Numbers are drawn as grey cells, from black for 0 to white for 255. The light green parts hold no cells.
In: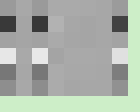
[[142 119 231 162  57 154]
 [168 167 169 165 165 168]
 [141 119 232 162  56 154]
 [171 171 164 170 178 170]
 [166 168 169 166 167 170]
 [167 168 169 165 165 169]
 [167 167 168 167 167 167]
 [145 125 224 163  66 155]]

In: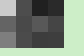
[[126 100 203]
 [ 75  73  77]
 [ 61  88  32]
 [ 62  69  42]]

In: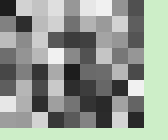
[[157 231  94  71 110 188 129  29]
 [154 176 182 127 148 139  45 210]
 [211  45  75  52 184 205 187 195]
 [ 56 159 201 170 241  88 209 223]
 [ 90 116  45  29 137  60 113 151]
 [131  51  61 106  82  64 179 231]
 [ 43  41 103 108 197 164 154 241]
 [212 162  45 183 119 150 210 147]
 [ 40 100 241  74 150  84  94  80]]

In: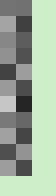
[[157  79 161 121 198 154  66 145 135 164 115]
 [ 73 147  69 103  37  76 157  81  93  64 113]]

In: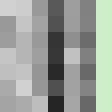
[[164 170 191 197 157 153 209]
 [171 209 195 181 181 197 205]
 [189 150 149 159 153 163 153]
 [ 37  80  41  55  53  82  89]
 [166 162 161 193 143 157 158]
 [104 132 105 128 108 130 129]]

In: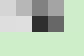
[[222 213]
 [223 183]
 [ 47 129]
 [103 164]]

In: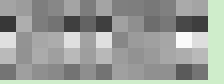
[[116 186 223  55 164]
 [159 146 147 174 156]
 [143 171 167 125 126]
 [137 159 172 115 135]
 [115 185 223  63 164]
 [142 158 162  99 125]
 [115 184 223  63 164]
 [160 156 135 161 127]
 [154 146 155 143 126]
 [144 154 160 109 120]
 [144 167 166 120 128]
 [ 90 173 250  72 170]
 [116 185 222  62 164]]
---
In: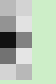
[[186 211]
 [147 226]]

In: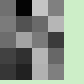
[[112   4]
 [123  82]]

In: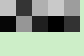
[[195  52]
 [  6 150]]

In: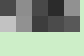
[[ 74 141]
 [194 145]]

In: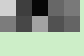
[[209  62]
 [124  71]]

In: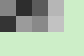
[[133  45]
 [ 52 155]]

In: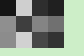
[[ 21 207]
 [143  62]]

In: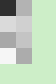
[[ 47 179]
 [218 208]]
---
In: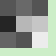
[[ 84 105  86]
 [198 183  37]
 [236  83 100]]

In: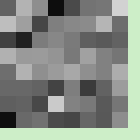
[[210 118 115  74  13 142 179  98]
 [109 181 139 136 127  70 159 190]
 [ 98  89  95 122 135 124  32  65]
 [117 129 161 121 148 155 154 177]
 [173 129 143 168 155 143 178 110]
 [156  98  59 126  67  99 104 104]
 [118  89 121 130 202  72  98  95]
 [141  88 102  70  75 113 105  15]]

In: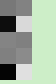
[[130 120]
 [217  13]
 [128 132]
 [139 128]
 [224   4]]

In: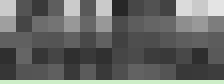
[[228 202 219  67  82  71  39 202  89 203  94  57  84 203]
 [125 153 142 105 101  93  76 152 103 152 116 109  69 159]
 [ 92  98  94  86  77  78  65  97  73  97  84  85  96  96]
 [ 89  46  72  57  60  75  70  48  57  47  69  54 101  47]
 [ 61  57  56  84  94  98  79  57  91  57  95  85  84  54]]

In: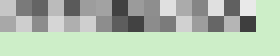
[[233  96 224 133 171 224 142 155  65 162 157  90 187 100 122 198]
 [ 62 181 102 157 209 123 140  66  93 141 207 175 214 140 206 168]]

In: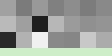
[[137 124 141 128 153 123 161]
 [148 144 155 183  30 159 186]
 [171 200 134 137 240 178  41]]
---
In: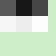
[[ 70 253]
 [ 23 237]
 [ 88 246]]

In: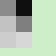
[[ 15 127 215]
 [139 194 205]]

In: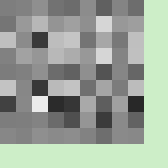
[[109 158 191 192 102 188  40  98 136]
 [132 152 120 132 134 124 160 138 138]
 [ 96 214 167 214  83 165  94  59 110]
 [140 143 116 152 143 112 169 149 130]
 [108 160 197 172  97 195  54  79 141]
 [114 148 189 184 108 186  43 107 138]
 [143 183  57 150 144  56 235 131 143]
 [129 153 139 162 128 135 136 126 130]
 [126 117 191 129 124 195  65 125 135]]

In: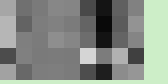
[[129 147 133  64 150]
 [ 96  91 100 177 140]
 [ 20   9  19 124  30]
 [ 73 100 109 213  77]
 [133 123 134 122 123]
 [135 129 142 123 126]
 [122 125 123 122 125]
 [112  99 127 128 104]
 [166 182 182  76 162]]

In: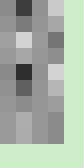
[[202 167 117 142 210 182 157 139 139]
 [146 149 154 152 146 148 150 152 152]
 [ 60 123 211 167  46  96 140 173 172]
 [139 147 159 153 137 144 150 154 154]]

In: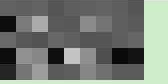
[[ 86  90 102  19  91]
 [ 94  95  94   9  91]
 [ 99 115  85  79 111]
 [ 96 139  85 143 134]
 [ 93  88  95 196  93]
 [ 85  89 103  15  90]
 [ 99 170  83 135 157]
 [ 95 122  88 144 117]
 [ 98  13 104  12  37]]

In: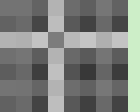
[[ 98  69 195  92  60 101  67]
 [118 105 175 117 101 119 105]
 [ 95  66 197  90  56  97  64]
 [108  89 185 105  83 109  88]
 [179 189 124 179 192 179 190]
 [ 99  70 195  93  62 101  68]
 [115 106 176 117 104 115 106]
 [115  98 179 112  93 116  97]]
